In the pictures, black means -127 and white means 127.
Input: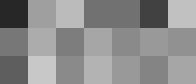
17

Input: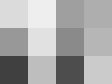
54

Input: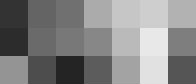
-1

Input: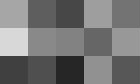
24

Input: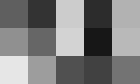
57

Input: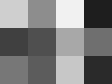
-16

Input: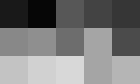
-52

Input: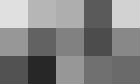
8

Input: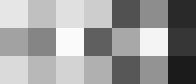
-73

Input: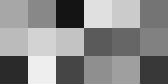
1
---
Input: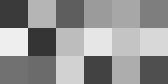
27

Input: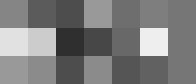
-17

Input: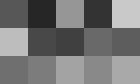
22

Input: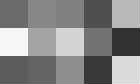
0

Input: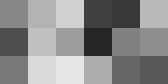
-63

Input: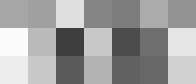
-3

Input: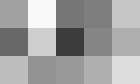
-9

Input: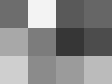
115

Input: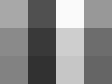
-47

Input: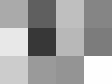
-32
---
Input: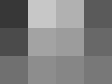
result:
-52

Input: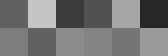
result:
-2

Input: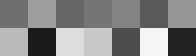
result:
58

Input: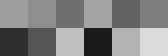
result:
-80

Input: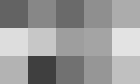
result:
93

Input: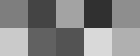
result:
74

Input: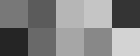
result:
-90

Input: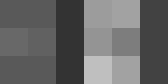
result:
-23

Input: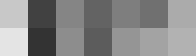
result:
100

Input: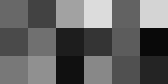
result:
-53
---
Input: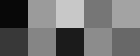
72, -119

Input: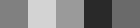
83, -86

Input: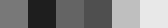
104, -97

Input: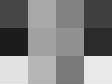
104, -99

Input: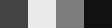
106, -111

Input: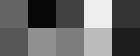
110, -120

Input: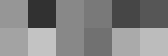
67, -78
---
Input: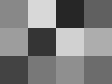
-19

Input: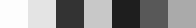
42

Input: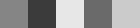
75

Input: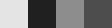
-50

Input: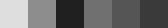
-69

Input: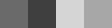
39

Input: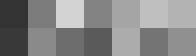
16

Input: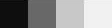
112

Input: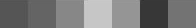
-12
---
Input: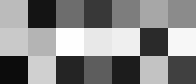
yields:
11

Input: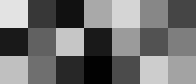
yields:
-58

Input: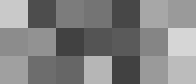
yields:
26

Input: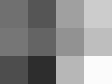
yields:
76

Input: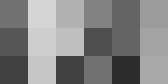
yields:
27

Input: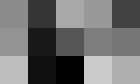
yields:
-61
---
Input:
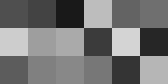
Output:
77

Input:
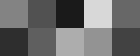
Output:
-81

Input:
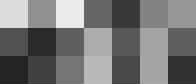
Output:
-47

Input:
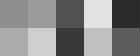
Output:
43

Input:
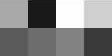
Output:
-38

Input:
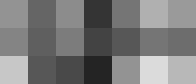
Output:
4

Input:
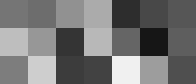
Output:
62
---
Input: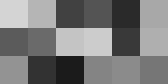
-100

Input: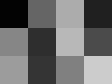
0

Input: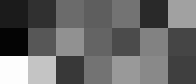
-71

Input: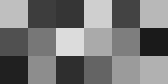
-81

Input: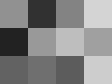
-35

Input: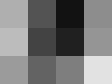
-1

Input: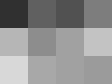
33
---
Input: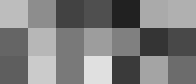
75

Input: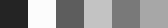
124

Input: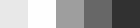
126

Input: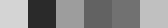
-85

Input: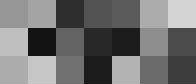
70

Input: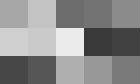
-41
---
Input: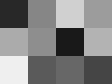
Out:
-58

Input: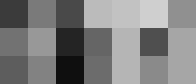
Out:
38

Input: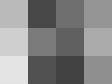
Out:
15

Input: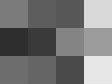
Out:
102

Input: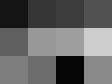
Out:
10

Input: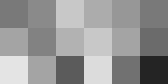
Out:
-91

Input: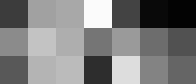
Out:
-26

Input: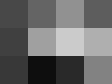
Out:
2

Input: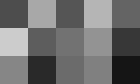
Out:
-106
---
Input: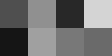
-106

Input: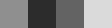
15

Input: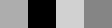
45

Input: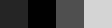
-90

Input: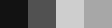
-109

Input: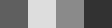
-32

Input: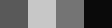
-38

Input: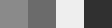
10

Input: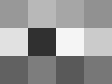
-30
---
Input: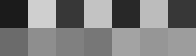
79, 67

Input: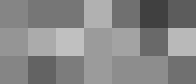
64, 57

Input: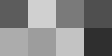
80, 67

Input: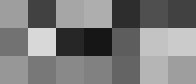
88, 75

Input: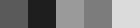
91, 26

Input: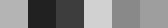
81, 52

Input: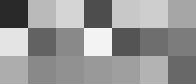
115, 100

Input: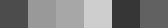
78, 39
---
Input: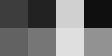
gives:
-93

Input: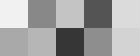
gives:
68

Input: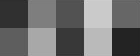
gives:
-45

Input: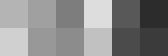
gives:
93

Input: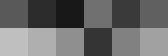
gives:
-15

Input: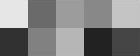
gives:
28

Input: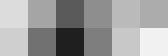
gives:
14
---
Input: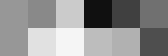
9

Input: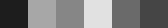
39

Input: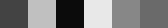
64

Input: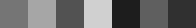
38

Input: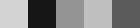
-105

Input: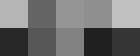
-26
